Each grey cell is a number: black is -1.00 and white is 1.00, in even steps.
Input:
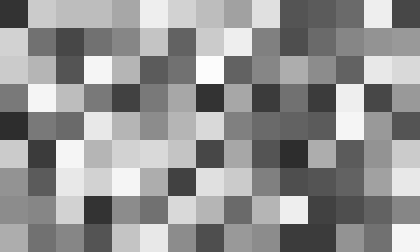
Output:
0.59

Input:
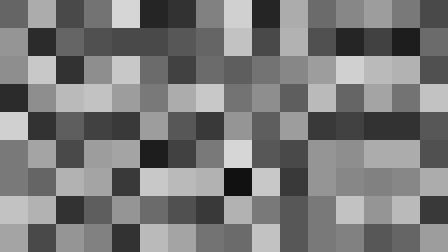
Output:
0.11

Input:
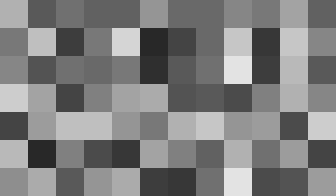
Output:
0.05

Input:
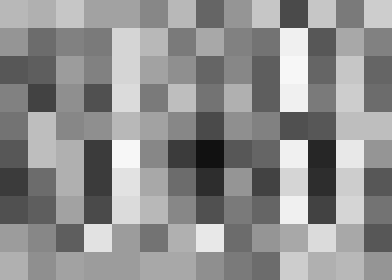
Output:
-0.32

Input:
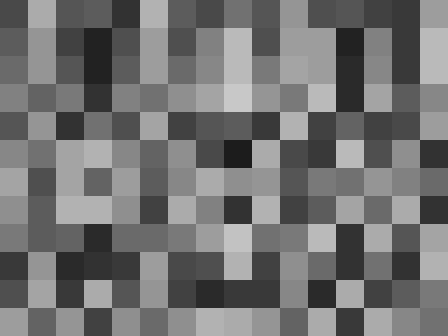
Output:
-0.17

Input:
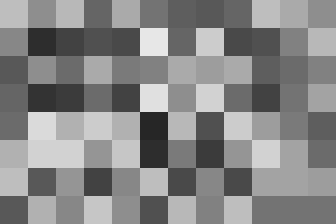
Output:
-0.31
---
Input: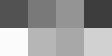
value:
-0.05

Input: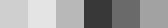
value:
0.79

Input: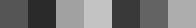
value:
-0.67

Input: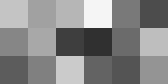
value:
0.26

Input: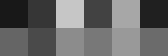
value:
-0.58

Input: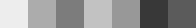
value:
0.35

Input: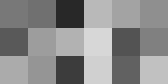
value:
-0.12

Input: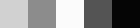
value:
0.10

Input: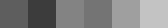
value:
-0.53

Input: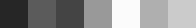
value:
-0.29
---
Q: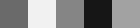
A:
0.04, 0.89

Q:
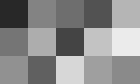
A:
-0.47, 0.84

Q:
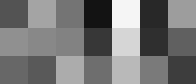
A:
-0.57, 0.92

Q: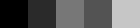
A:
-0.07, 0.55

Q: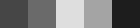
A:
0.74, 0.74

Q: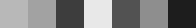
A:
0.82, 0.82

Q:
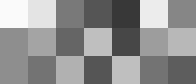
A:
0.50, 0.96

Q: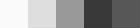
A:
0.20, 0.96

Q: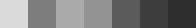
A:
0.15, 0.71
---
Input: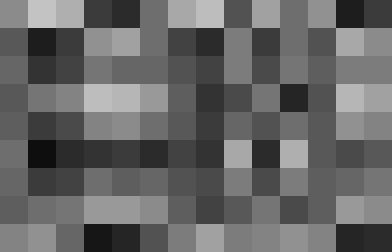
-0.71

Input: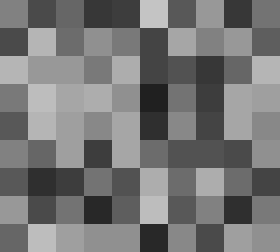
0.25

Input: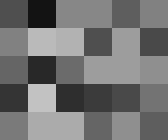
0.12

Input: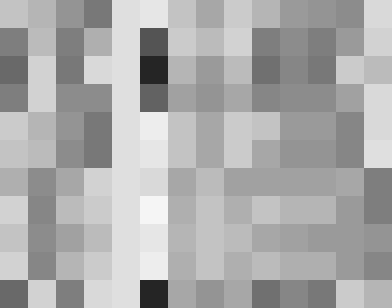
0.59

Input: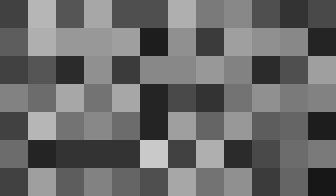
-0.21

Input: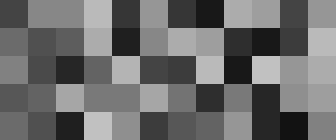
-0.86
